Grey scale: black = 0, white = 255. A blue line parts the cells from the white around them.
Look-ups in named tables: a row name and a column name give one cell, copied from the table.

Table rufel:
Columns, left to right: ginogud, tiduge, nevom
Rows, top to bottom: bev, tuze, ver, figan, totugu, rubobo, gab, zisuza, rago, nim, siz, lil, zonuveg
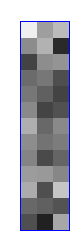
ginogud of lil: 104
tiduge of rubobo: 68
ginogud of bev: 239
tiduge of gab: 104
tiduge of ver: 141
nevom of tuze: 42
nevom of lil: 83
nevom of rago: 101
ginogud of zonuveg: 79
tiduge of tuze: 178
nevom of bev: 187
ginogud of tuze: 140
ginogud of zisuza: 141
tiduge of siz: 79
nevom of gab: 137
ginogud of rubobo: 137
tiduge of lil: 96

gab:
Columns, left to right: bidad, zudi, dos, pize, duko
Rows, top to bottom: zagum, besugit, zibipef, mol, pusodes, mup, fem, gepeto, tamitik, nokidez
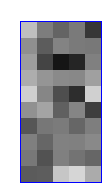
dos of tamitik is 128
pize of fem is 102
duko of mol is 160
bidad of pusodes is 207
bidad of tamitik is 120
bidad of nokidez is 91
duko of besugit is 120
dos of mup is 96
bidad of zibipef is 157
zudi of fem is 119
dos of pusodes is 78
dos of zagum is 100
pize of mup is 133
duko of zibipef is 128
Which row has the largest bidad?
pusodes

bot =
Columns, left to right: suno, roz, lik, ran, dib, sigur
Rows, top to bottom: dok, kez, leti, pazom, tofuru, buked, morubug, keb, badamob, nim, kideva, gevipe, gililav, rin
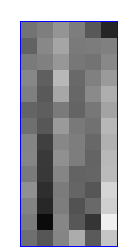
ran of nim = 99
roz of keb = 64
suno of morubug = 111
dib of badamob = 100
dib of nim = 101
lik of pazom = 184
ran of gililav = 87
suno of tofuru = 127
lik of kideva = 123

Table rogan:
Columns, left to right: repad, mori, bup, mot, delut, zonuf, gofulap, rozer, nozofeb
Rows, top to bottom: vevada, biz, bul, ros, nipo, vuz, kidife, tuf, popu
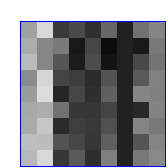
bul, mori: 134
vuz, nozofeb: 131
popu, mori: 216
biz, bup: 122
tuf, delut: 55
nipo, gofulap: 33
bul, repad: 188
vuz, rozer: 41
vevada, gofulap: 33
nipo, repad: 155
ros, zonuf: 83
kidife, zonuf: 80
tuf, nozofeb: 133
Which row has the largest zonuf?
popu

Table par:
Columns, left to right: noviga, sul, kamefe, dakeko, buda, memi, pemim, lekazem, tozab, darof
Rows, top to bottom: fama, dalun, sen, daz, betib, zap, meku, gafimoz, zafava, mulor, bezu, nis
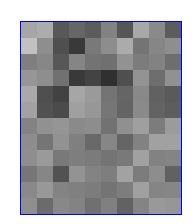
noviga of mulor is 118
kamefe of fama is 88
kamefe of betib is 66
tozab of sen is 130
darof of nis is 150
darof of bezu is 134
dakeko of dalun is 57
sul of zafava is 154
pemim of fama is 86
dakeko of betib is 166
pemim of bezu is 125

